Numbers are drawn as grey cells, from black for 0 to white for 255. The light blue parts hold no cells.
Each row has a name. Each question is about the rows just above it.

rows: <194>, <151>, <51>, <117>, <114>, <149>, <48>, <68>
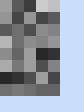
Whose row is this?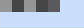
<151>
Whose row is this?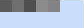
<51>

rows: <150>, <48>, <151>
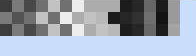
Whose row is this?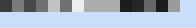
<150>
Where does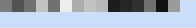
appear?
<48>
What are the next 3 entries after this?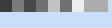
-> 172, 28, 38
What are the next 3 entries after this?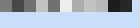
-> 103, 28, 163

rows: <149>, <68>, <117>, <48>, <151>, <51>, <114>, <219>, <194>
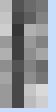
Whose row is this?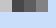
<68>
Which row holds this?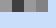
<48>
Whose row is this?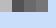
<149>
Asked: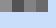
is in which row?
<51>
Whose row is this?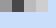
<194>

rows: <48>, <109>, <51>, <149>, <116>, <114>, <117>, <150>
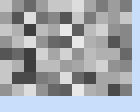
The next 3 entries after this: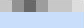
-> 166, 123, 157
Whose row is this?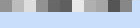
<149>
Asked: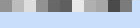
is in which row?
<150>

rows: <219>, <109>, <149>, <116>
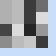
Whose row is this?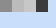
<116>
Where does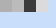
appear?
<109>
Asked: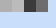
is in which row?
<219>

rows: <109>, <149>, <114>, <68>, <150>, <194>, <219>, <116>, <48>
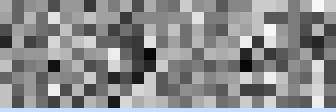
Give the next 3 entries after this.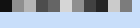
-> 112, 124, 89
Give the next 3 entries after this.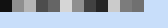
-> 124, 89, 124
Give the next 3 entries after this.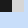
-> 172, 193, 181
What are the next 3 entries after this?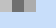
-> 112, 89, 181
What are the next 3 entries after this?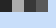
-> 112, 161, 65
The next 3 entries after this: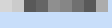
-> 65, 65, 77
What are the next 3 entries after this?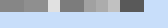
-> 124, 89, 77

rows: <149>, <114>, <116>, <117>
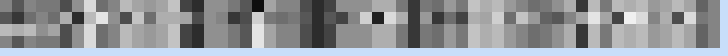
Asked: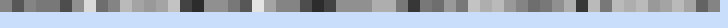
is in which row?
<117>
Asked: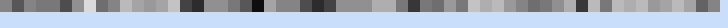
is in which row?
<149>
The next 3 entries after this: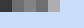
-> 44, 186, 228

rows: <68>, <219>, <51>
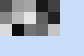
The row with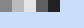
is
<219>
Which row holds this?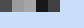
<68>
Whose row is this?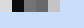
<51>

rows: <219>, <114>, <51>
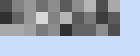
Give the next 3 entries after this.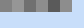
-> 180, 78, 168
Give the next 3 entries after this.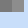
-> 48, 100, 100
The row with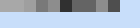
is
<51>
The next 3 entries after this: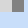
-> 180, 90, 121

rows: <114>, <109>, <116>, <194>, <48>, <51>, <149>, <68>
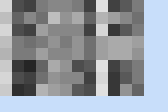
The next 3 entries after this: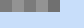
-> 159, 170, 170
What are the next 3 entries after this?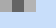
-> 159, 135, 112
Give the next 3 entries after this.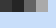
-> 147, 77, 89

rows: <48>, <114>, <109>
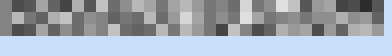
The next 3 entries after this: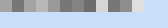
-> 194, 87, 153
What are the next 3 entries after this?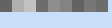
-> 184, 109, 153
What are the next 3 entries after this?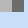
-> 153, 214, 164
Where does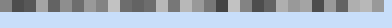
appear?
<109>
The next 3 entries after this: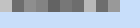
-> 214, 164, 119
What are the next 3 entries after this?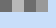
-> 214, 164, 119

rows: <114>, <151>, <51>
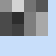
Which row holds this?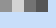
<114>
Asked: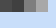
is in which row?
<51>
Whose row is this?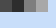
<151>

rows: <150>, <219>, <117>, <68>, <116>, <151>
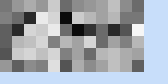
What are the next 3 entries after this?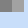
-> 107, 183, 192
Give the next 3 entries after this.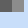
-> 128, 223, 84
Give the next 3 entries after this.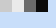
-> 51, 107, 41
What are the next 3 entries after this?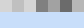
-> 192, 172, 162
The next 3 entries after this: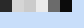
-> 51, 107, 41

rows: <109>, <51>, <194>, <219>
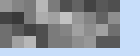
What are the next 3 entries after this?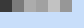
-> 132, 99, 142
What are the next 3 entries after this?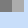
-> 161, 194, 151
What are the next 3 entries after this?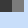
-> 172, 161, 194
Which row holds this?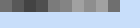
<194>
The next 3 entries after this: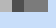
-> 142, 151, 88

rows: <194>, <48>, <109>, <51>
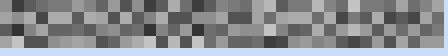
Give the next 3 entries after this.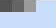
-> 172, 195, 83
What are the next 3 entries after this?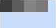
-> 110, 163, 184
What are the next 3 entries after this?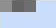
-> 52, 132, 101

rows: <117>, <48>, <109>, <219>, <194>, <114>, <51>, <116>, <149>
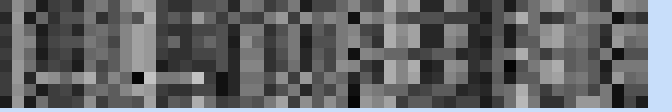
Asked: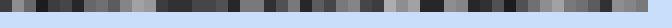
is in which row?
<109>
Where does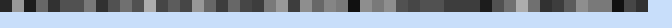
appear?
<48>

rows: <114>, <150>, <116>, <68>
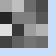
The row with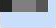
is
<150>
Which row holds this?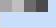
<114>
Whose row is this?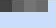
<68>

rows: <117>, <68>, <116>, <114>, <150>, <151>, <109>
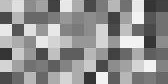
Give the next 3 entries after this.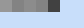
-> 161, 242, 85
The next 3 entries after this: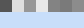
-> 212, 74, 192
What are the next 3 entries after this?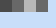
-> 172, 212, 172

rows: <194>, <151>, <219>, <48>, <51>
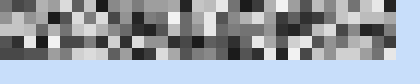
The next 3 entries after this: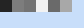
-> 231, 84, 137
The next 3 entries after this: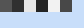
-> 197, 147, 208
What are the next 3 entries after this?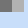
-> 197, 106, 60
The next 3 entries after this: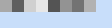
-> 197, 106, 60
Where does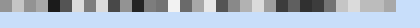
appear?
<151>
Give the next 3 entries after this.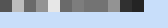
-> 72, 188, 219

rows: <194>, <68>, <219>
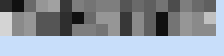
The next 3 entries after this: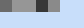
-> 95, 16, 116
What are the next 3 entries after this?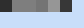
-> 138, 95, 16
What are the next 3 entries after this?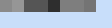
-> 150, 55, 138
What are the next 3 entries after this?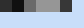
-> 138, 95, 16
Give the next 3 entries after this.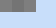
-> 126, 85, 106

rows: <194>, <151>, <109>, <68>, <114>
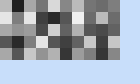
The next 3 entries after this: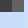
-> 199, 64, 199
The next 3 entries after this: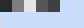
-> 98, 199, 64

